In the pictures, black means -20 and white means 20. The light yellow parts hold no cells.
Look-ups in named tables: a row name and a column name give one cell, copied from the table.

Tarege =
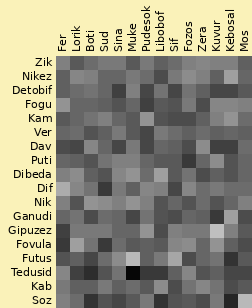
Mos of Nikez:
-4
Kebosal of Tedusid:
-9
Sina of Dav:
-9
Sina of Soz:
-9
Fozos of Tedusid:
1
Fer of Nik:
0
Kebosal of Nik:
-4
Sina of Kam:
-4
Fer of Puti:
-4
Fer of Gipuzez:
-10
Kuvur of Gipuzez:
10
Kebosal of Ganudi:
5
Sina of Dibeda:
1
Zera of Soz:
-8
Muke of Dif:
-5
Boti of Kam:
-2
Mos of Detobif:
-6
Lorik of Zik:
-6
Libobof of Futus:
-1

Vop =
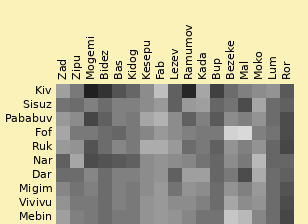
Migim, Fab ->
4
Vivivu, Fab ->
4
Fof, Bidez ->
-3
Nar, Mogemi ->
-8
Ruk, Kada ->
-1
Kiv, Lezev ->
-5
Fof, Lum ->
-2
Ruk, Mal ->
0
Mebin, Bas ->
-1
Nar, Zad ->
-5
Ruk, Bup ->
-5
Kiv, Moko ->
2

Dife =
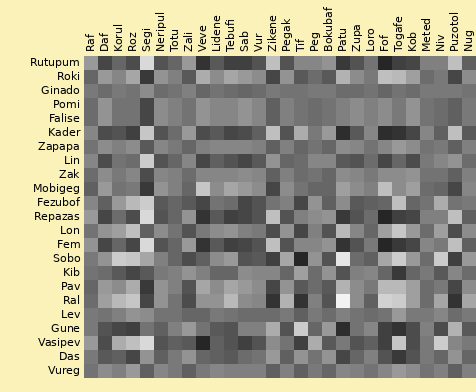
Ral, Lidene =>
3
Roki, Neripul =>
3
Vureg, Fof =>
1
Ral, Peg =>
0
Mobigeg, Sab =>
4
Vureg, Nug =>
0
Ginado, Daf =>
-3
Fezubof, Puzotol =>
-2
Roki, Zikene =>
-9
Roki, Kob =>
5
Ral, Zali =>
-8
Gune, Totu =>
0
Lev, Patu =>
0
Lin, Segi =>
12
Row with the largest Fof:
Ral

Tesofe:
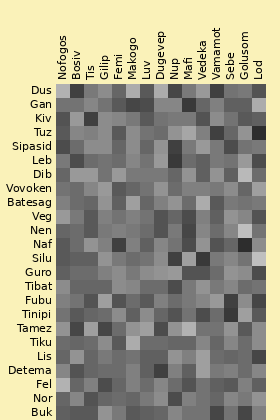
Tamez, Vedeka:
-2
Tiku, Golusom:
-3
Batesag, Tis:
-4
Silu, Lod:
10
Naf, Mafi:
-8
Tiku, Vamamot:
-4
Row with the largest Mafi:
Tamez

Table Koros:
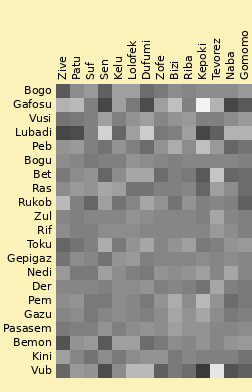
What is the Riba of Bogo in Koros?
1
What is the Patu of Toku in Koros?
-2
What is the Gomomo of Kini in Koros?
-2
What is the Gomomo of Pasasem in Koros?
2
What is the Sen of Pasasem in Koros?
3
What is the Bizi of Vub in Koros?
-1
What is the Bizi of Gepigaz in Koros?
1
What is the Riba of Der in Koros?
0
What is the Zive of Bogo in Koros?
-6
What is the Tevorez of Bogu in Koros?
1
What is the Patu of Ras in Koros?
4
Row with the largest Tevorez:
Vub

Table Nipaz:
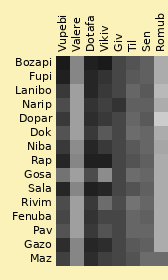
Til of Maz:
-7
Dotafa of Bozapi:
-15
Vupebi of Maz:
-10
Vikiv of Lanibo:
-11
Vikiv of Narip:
-10
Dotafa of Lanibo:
-14
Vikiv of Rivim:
-3
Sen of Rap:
-5
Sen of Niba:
-4
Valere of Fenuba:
5
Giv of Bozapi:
-9
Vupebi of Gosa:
-2
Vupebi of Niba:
-11
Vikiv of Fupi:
-12
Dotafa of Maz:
-13
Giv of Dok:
-9
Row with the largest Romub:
Dopar

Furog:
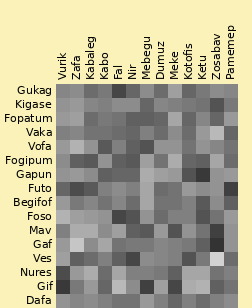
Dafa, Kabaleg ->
2
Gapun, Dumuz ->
5
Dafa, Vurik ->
3
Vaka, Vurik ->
0
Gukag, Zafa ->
2
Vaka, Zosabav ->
9
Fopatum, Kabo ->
-1
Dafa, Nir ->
-2
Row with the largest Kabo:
Gaf

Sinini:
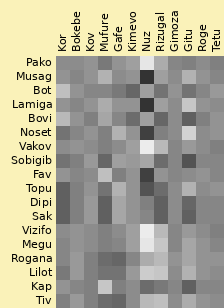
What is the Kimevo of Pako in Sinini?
5
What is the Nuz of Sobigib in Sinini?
6
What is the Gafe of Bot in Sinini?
-1
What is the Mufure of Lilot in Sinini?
-2
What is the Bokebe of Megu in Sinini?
3
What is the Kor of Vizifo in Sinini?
2
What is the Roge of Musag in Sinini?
3
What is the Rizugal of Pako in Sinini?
7
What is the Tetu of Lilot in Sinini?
2
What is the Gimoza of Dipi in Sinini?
2
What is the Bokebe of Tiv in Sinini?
4
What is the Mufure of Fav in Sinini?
10
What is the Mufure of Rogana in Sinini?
-3
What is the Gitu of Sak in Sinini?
-5
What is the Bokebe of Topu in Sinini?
0
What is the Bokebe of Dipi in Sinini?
0

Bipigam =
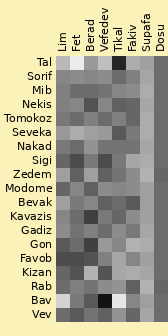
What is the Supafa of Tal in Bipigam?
5
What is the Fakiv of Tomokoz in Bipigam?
-4
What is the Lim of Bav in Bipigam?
13
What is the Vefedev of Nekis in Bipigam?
1
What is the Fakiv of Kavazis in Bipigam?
2
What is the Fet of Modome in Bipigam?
1
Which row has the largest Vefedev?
Tal

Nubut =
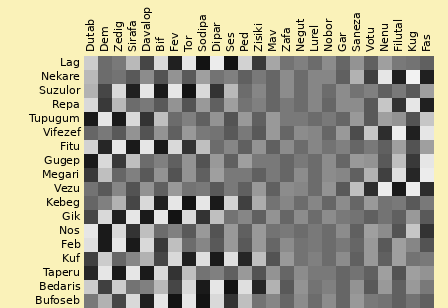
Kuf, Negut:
-2
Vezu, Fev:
4
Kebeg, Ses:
13
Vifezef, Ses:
-6
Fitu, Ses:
1
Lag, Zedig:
-1
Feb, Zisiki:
4
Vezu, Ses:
-1
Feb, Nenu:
-6
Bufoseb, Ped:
10
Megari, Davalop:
-6
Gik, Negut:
2
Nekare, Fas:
-15
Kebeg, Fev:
16

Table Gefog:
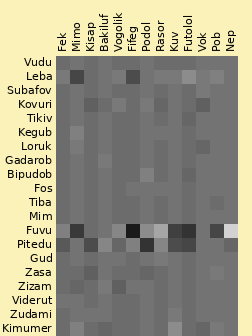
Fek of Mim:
-3
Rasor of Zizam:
-3
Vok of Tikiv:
-2
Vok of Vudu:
-2
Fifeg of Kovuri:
-3
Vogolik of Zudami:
-3
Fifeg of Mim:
-3

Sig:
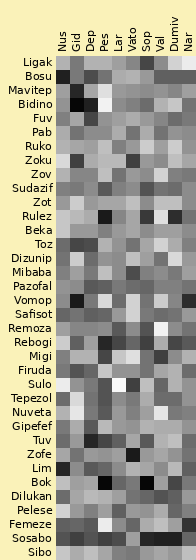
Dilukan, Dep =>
9
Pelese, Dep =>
0
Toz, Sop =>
6
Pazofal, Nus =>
3
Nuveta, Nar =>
0
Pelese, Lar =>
-5
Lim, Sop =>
6
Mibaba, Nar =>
5
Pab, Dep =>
2
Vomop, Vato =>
13
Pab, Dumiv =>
3
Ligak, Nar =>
17
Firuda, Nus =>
-1

